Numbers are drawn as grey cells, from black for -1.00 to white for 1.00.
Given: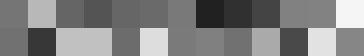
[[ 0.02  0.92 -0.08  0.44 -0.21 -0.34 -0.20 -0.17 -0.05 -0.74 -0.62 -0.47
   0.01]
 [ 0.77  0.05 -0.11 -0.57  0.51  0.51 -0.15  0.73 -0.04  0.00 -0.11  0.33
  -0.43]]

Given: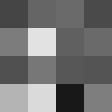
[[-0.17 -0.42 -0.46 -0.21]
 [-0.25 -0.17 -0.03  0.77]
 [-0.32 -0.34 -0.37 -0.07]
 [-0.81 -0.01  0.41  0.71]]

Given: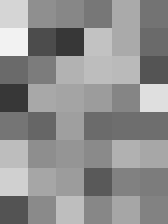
[[ 0.33 -0.10  0.67  0.12  0.06 -0.07]
 [ 0.33 -0.17  0.90 -0.40 -0.57  0.52]
 [ 0.46 -0.34 -0.17 -0.03  0.40  0.48]
 [ 0.04  0.75 -0.57  0.32  0.29  0.22]
 [-0.14 -0.14 -0.08 -0.20  0.25 -0.16]
 [ 0.39  0.31  0.48  0.11  0.17  0.08]
 [ 0.01 -0.03  0.63  0.30  0.22 -0.30]
 [ 0.30  0.02 -0.35  0.08  0.49  0.06]]

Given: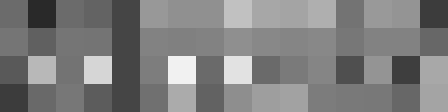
[[ 0.16 -0.53 -0.16 -0.68 -0.16 -0.22 -0.46  0.19  0.13  0.13  0.51  0.31
   0.29  0.37 -0.10  0.20]
 [ 0.02 -0.19 -0.08 -0.25 -0.08 -0.09 -0.46  0.02  0.00  0.02  0.12  0.07
   0.04  0.07 -0.07  0.02]
 [-0.51  0.32 -0.30  0.44 -0.10  0.68 -0.46 -0.02  0.89 -0.17  0.77 -0.17
  -0.04  0.04 -0.38  0.16]
 [-0.19  0.29 -0.53 -0.18 -0.07 -0.28 -0.46 -0.12  0.34 -0.23  0.11  0.24
   0.27 -0.03 -0.05 -0.06]]

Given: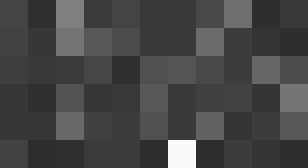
[[-0.64 -0.56 -0.46 -0.63  0.00 -0.54 -0.47 -0.55 -0.55 -0.43 -0.13]
 [-0.59 -0.64 -0.48 -0.57 -0.09 -0.32 -0.41 -0.55 -0.55 -0.16 -0.53]
 [-0.19 -0.40 -0.51 -0.55 -0.54 -0.45 -0.62 -0.37 -0.33 -0.43 -0.53]
 [-0.59 -0.08 -0.57 -0.63 -0.36 -0.58 -0.56 -0.32 -0.55 -0.50 -0.48]
 [-0.53 -0.32 -0.57 -0.57 -0.18 -0.50 -0.53 -0.37 -0.55 -0.23 -0.59]
 [-0.59 -0.64 -0.48 -0.65 -0.63 -0.54 -0.53 -0.65  0.96 -0.64 -0.53]]

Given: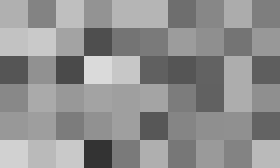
[[ 0.35 -0.01  0.38  0.03  0.50  0.15  0.42  0.42 -0.14  0.06]
 [-0.09  0.19  0.52  0.58  0.28 -0.39 -0.09 -0.04  0.22  0.12]
 [ 0.36 -0.26 -0.33  0.14 -0.42  0.71  0.56 -0.25 -0.33 -0.23]
 [ 0.36  0.12  0.07  0.33  0.19  0.28  0.25  0.29 -0.03 -0.24]
 [ 0.13 -0.22  0.19  0.24 -0.03  0.14  0.25 -0.32  0.04  0.12]
 [ 0.03  0.46  0.64  0.46  0.58 -0.60 -0.04  0.37 -0.07  0.21]]
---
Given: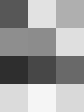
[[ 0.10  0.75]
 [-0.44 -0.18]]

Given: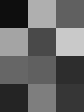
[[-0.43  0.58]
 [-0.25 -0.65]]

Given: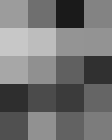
[[ 0.48  0.16]
 [ 0.13 -0.25]]

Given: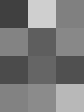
[[-0.26  0.07]
 [-0.21 -0.37]]

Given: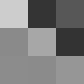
[[ 0.31 -0.60]
 [ 0.09  0.18]]

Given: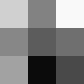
[[-0.28 -0.13]
 [-0.91 -0.43]]
